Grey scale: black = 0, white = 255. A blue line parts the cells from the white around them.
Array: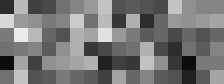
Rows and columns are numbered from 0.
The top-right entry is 132
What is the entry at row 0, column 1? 186
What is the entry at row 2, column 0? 122
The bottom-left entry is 113
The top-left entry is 45
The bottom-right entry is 164
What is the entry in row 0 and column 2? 64
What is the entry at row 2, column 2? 186
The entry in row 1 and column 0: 216
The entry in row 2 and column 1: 234
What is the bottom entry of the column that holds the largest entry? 195
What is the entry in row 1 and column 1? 153

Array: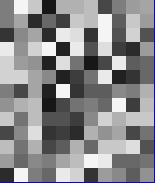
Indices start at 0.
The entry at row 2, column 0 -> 52
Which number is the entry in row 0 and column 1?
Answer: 245
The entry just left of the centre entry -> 245
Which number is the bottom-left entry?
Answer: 43
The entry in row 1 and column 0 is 125
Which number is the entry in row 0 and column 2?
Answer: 200
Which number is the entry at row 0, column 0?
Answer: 125
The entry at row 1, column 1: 165
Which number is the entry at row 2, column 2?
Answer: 165
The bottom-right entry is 146
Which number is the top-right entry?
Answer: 165
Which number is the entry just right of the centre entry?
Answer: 93

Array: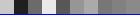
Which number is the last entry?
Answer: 138
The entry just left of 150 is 87
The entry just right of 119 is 129

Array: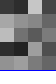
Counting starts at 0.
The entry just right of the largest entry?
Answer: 69
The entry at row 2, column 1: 114
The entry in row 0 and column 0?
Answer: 57
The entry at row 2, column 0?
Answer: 188
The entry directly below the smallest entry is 158
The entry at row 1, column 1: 146

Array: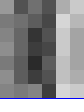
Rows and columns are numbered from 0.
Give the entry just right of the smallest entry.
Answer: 93
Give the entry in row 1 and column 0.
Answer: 122
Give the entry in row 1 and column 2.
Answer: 93
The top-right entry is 202
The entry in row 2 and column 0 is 132
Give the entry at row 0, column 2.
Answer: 112
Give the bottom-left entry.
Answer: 132
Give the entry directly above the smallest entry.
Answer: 61
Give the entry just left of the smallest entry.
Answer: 93
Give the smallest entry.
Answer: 42
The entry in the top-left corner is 153

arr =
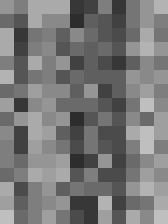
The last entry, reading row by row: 191
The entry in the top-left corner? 149
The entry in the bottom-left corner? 191
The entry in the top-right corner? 179
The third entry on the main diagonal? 117
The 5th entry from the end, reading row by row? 159
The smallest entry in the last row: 55
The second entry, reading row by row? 126
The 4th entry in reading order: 170
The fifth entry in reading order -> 170
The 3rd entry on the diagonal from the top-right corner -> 106

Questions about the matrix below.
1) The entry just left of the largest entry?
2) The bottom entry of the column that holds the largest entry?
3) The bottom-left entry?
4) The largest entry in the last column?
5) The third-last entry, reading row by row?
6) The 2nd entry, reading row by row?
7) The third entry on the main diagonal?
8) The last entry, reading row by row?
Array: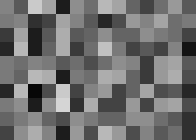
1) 142
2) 28
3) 67
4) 122
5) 89
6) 89
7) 28
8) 48

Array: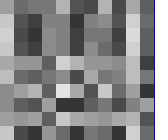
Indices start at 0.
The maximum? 227
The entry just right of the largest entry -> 168
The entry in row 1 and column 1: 83
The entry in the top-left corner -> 159
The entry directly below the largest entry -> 53
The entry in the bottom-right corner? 107
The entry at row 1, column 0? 199
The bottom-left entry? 199
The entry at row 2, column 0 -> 208
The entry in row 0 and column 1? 107
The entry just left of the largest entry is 95
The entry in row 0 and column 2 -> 119
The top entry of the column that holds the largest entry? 179
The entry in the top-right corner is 95
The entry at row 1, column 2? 63
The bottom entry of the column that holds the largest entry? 107
